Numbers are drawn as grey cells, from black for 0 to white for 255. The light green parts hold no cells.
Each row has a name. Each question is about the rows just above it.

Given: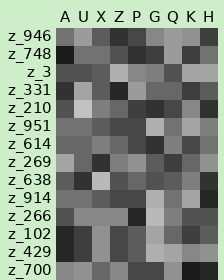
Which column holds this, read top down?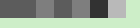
X
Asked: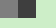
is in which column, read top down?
Q

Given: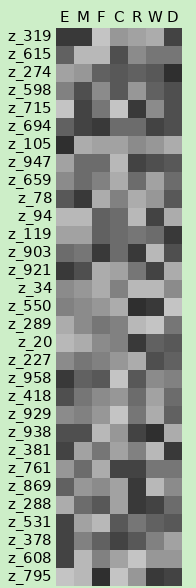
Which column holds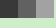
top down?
E
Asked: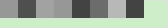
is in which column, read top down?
W
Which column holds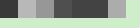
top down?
M
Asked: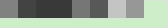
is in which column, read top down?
R
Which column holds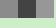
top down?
W
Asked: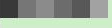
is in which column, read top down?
D

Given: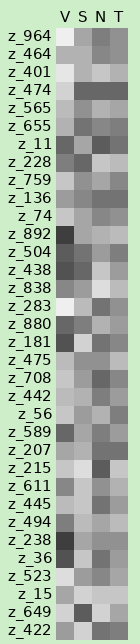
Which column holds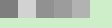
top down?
S
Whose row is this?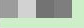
z_422
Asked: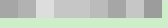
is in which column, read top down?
S
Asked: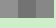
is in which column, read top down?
N
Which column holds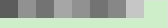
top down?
N
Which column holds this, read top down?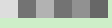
N

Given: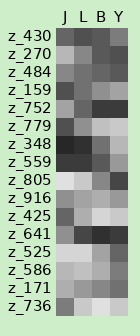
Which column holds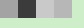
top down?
Y
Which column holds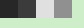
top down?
J
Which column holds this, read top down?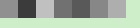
B
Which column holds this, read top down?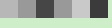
Y
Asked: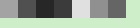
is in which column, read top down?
J
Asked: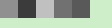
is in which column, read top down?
B

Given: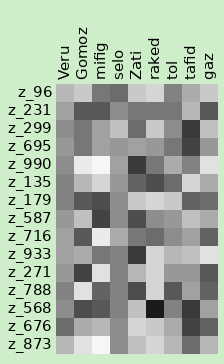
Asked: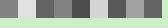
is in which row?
z_788
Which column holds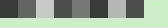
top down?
Zati
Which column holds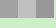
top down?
tafid

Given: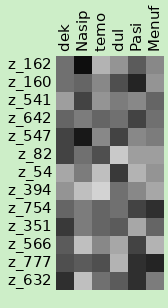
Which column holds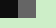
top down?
Nasip
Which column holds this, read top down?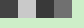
dul
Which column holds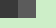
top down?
dek
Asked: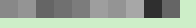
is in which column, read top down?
Menuf

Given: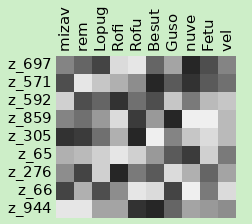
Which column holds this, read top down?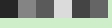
Guso
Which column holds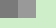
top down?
Fetu

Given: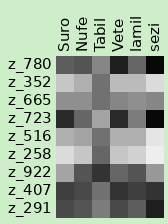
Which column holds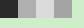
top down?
Suro
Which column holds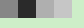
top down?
Vete

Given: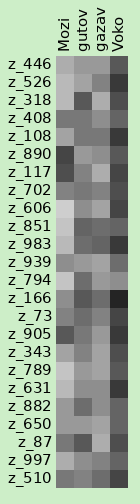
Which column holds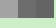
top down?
gazav
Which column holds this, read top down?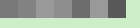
gutov
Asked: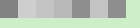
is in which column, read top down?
Mozi
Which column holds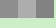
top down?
gazav

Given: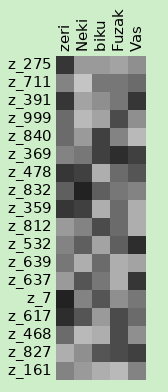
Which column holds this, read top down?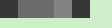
zeri
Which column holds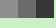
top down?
Vas
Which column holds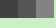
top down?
Vas

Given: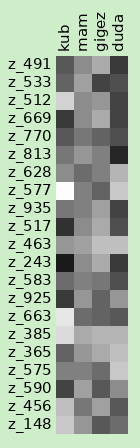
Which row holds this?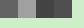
z_533
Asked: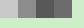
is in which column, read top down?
duda
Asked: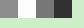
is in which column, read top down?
kub
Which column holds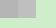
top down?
duda
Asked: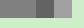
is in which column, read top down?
gigez

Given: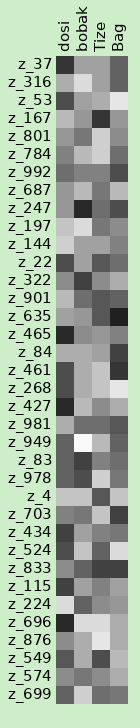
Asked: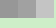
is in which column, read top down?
Tize
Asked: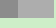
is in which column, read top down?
bobak

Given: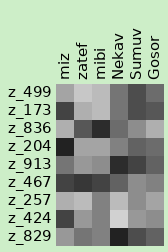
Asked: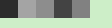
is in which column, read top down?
mibi
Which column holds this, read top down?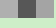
zatef
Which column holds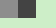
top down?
mibi

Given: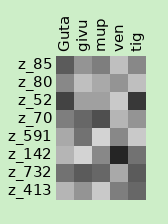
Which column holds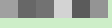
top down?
givu
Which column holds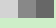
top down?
mup
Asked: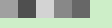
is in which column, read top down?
mup
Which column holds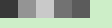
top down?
tig

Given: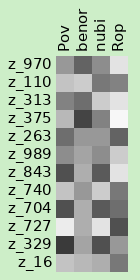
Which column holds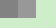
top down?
nubi
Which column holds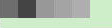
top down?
benor
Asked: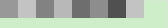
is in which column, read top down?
Pov

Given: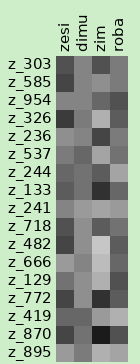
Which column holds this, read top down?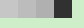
zim
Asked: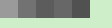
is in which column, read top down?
roba

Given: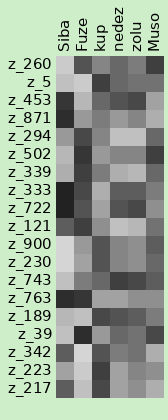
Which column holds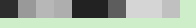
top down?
Siba
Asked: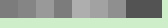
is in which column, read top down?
kup

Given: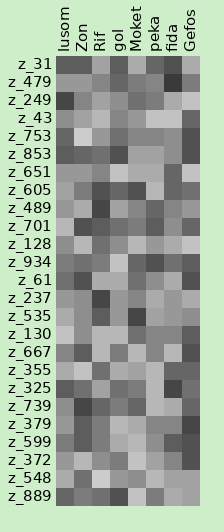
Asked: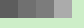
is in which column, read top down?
Rif
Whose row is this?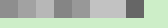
z_43
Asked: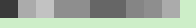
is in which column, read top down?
fida

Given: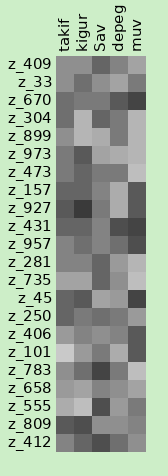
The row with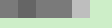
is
z_473
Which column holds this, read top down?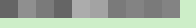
Sav
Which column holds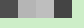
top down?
muv
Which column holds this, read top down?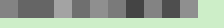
Sav
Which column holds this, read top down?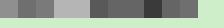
kigur

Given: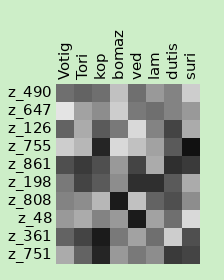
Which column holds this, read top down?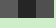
kop
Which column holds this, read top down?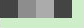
Tori
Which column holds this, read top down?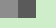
kop
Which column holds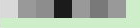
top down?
bomaz
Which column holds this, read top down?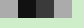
suri
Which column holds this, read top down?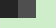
kop

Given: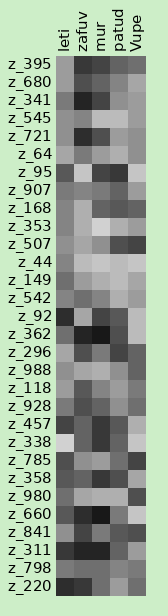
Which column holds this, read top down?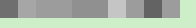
Vupe
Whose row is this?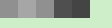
z_507
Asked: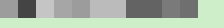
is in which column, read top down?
Vupe
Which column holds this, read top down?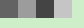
Vupe

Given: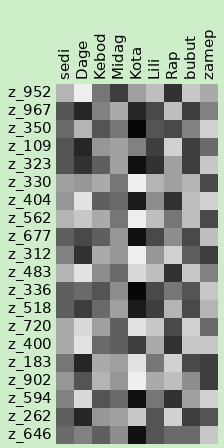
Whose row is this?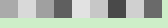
z_720
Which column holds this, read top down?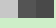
bubut
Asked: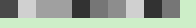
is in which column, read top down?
Rap
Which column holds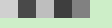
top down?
zamep
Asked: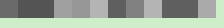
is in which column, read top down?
sedi

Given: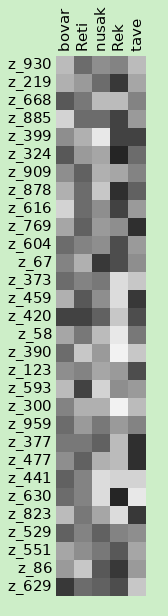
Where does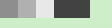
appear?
z_399
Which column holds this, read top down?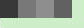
nusak
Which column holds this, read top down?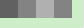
Reti
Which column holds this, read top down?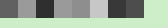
tave
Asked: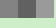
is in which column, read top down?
tave
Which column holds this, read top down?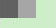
bovar
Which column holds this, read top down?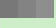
Reti

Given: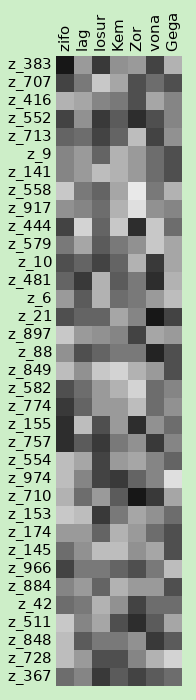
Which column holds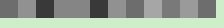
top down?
vona
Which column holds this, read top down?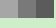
Kem

